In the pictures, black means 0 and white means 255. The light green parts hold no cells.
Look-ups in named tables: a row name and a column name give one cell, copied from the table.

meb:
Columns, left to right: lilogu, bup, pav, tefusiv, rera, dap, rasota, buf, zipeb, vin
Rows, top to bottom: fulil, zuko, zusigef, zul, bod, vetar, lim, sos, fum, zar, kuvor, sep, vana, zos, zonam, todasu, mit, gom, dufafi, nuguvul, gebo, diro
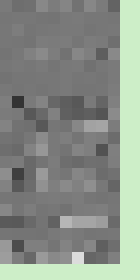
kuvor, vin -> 124
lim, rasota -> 118
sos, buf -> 117
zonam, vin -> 113
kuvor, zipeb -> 165
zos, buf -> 112
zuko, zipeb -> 119
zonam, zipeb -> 108
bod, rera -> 125
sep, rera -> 121
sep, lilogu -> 115
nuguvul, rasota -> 121
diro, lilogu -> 157
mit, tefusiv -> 122
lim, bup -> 118
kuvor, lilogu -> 131
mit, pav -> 118
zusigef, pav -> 117
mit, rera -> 123

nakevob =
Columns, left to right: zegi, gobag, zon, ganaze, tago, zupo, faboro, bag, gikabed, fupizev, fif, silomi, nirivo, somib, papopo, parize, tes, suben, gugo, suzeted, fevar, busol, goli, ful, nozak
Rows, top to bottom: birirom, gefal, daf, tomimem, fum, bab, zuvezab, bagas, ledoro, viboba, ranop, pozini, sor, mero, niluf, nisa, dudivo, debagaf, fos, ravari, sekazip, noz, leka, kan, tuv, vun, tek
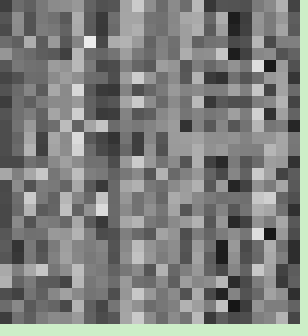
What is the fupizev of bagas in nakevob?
55
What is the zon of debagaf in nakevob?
179
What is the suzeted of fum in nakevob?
29
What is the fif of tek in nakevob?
165
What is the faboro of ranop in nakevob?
99
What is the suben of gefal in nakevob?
104
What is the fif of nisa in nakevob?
166
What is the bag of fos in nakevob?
91
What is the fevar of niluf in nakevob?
98
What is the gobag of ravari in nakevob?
122
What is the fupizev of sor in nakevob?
61
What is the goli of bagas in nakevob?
68
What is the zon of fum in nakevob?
107
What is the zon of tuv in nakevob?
116
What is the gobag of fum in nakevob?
116

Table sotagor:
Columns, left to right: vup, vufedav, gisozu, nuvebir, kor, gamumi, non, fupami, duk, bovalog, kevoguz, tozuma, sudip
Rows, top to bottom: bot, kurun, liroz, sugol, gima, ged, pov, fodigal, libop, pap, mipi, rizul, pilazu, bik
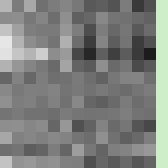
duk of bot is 94
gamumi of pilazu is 101
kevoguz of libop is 123
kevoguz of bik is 105
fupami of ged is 90
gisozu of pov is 103
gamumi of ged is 164

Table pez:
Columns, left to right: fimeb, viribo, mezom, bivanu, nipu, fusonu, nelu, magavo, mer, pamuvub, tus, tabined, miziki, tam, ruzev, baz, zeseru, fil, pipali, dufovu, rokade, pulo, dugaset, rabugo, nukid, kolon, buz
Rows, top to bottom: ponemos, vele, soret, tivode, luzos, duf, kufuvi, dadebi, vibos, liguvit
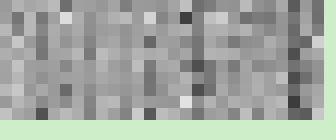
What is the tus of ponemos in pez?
126
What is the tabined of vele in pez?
156
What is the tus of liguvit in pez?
131
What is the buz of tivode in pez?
208
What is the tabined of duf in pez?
189
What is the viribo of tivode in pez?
198
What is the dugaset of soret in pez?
137
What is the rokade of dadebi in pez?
163
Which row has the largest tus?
vele

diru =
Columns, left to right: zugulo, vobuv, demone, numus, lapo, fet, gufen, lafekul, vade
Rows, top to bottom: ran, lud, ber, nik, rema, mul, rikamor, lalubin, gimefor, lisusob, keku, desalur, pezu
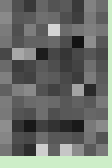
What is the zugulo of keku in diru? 142
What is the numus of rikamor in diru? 96
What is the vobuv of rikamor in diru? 70
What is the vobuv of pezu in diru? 69
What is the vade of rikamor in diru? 91
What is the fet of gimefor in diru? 88
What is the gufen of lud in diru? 62
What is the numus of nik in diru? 99
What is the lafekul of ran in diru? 130
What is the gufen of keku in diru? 25
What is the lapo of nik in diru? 106
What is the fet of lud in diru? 79
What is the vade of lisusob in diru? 100
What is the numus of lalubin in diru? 82
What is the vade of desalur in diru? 83
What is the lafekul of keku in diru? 121
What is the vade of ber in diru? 119

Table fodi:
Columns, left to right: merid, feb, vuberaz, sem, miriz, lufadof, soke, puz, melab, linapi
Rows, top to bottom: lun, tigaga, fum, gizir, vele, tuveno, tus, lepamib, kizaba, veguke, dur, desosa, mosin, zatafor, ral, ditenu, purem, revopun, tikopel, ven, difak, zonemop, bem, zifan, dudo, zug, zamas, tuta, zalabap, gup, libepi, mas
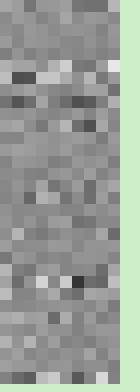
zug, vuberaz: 137
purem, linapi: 126
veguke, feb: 141
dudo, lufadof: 124
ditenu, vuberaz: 134
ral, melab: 131
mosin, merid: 153
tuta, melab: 152
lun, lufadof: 158
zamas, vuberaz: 158
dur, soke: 110
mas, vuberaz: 93
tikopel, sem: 132
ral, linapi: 144
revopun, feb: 136
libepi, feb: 152
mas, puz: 133
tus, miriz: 197
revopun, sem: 139
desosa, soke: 155

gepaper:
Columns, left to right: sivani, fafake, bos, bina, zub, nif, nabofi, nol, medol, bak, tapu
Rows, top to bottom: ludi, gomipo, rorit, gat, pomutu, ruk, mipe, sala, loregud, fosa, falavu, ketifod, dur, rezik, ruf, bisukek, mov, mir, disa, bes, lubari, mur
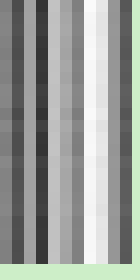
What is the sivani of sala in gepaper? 135
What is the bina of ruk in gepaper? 57
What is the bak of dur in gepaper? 149
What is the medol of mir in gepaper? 224
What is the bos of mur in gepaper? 161
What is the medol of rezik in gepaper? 225
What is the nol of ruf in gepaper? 246
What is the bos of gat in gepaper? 163
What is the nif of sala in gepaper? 169
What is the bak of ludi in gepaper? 150
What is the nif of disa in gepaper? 166
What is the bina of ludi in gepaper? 52
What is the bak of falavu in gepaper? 151

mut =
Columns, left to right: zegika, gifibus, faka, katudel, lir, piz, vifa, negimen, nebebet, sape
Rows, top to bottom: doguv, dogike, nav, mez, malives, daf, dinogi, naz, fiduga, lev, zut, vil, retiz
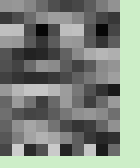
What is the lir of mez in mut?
92
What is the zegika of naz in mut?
152
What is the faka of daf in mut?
107
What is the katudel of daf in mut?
146
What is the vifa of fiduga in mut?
111
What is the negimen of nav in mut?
82
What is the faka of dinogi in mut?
44
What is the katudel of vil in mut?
178
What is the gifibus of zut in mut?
144
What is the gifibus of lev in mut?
83
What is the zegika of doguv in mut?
148
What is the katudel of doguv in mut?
106
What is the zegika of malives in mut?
84
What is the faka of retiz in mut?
42
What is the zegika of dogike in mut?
56
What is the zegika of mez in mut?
155
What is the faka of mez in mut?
89
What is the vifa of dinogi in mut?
96
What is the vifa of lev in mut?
143
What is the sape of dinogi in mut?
159

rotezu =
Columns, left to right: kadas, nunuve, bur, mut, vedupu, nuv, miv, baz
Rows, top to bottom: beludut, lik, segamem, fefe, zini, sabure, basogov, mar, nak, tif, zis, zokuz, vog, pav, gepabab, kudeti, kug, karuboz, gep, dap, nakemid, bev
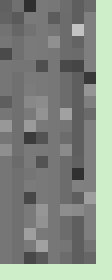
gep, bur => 122
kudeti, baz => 127
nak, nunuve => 112
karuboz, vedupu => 119
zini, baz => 127
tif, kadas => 118
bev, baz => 102
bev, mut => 89
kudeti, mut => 121
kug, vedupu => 119
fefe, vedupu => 144
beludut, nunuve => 112
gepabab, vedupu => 119
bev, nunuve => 112
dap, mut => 121

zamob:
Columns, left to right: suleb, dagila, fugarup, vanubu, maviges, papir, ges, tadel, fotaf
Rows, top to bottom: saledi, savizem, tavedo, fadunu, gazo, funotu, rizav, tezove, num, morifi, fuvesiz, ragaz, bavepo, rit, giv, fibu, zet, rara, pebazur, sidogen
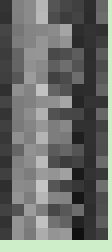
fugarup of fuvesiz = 133
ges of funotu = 83
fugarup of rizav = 156
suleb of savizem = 49
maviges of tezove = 100
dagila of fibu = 139
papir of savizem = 61
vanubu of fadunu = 149
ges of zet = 22
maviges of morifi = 82
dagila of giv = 135
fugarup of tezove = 131
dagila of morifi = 124
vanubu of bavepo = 139
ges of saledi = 64
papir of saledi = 71
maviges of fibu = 86
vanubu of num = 142
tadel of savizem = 44
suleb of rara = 66

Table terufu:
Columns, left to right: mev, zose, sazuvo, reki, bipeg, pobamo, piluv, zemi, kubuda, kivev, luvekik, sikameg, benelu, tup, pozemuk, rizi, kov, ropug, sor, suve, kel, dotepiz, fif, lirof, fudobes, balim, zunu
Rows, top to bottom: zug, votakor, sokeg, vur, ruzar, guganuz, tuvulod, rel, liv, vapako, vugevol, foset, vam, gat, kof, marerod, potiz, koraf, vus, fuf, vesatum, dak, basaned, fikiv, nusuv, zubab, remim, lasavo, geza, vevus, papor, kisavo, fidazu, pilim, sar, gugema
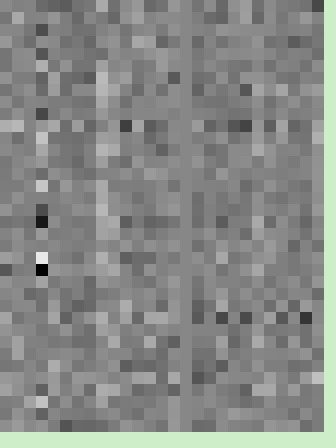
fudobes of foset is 118
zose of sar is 145
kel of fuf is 109
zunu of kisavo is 191
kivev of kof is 132
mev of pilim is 125
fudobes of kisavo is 121
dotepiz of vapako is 135
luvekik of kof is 141
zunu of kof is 147
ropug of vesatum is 128
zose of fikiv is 134
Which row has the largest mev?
vugevol

